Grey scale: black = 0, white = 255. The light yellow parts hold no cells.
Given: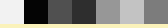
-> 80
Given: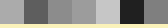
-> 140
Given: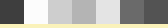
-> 206
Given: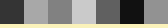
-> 130
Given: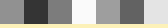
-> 125
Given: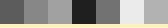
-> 162
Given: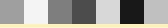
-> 125
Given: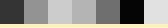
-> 203
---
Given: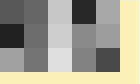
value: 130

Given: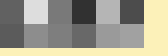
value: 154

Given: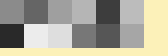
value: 85

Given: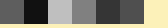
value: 53

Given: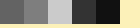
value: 50

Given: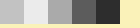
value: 92

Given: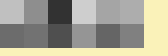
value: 101
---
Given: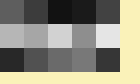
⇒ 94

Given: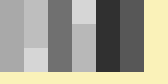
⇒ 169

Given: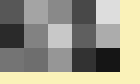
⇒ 87

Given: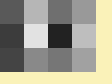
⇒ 89

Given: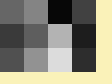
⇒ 102

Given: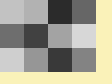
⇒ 194
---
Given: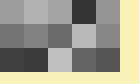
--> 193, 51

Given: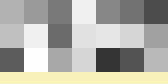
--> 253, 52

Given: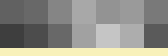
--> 196, 62

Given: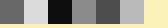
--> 218, 15

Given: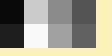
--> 248, 9

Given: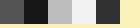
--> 242, 23

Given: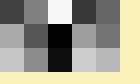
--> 247, 2

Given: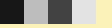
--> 227, 23
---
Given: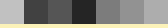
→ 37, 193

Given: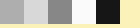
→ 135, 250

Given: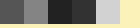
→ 34, 210

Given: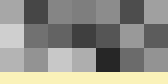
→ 63, 207

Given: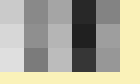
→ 181, 223

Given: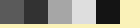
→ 166, 222
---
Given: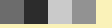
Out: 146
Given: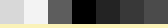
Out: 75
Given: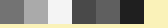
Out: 31
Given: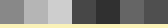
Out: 79
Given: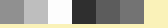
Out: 115
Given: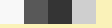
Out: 207
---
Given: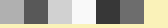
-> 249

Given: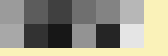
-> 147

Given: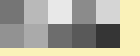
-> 109

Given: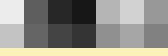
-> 144

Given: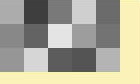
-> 92

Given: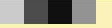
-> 76

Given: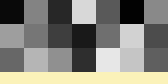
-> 231

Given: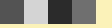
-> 212
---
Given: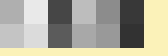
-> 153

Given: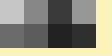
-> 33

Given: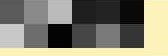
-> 122

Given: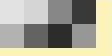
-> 44

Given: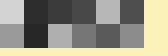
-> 90

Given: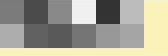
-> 152
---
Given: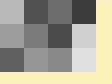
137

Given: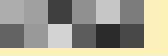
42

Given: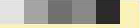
136

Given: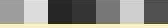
206

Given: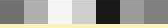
156

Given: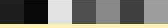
64
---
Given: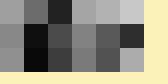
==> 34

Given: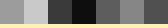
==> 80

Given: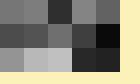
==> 40

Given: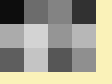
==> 86

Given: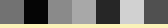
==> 80

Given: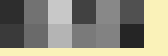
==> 58
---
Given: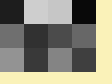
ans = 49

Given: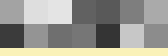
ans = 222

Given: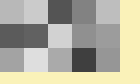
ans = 97

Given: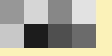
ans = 214

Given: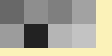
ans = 142

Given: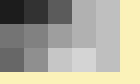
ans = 129

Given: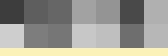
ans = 94
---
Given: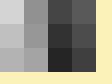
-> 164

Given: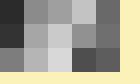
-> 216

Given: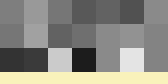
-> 138

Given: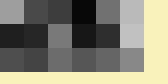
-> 85

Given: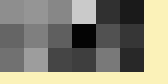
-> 62

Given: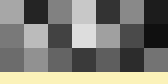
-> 94

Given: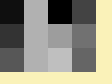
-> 177

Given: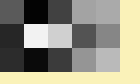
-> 59

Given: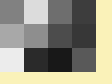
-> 42
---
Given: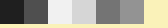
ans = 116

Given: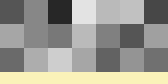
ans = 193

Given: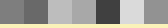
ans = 218

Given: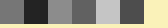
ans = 197

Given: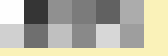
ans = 97

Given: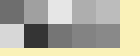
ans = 174

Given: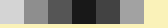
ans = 66

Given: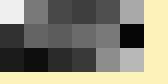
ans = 79

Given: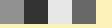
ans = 232
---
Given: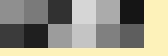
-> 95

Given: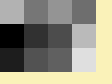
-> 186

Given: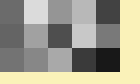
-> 121

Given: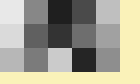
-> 161

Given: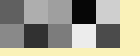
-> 75

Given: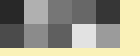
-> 155

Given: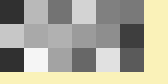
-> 62

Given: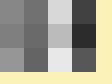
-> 44

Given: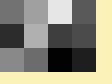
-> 75
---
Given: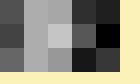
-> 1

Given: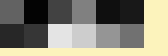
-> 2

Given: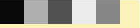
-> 8

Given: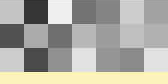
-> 54

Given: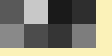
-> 26

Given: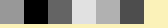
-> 0

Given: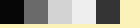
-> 6

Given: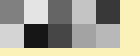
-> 22

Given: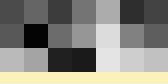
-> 4
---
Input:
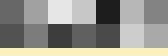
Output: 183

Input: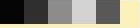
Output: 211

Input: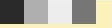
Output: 237

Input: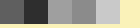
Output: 139

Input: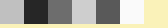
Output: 89

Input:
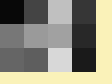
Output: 192

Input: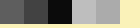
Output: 190

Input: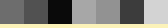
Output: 60

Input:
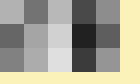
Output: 73
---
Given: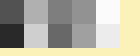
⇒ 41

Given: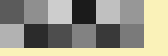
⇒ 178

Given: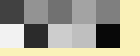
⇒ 242

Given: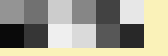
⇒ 10

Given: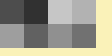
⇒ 158

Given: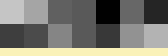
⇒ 62

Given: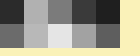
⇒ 107

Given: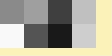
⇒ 249

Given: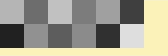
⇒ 33

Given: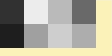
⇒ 30
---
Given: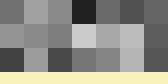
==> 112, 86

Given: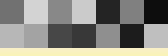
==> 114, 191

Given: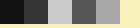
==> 18, 169

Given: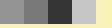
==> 148, 197

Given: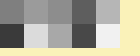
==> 127, 241

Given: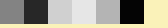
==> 131, 4

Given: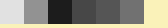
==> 225, 113

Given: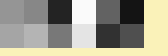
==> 149, 79

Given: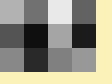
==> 178, 152
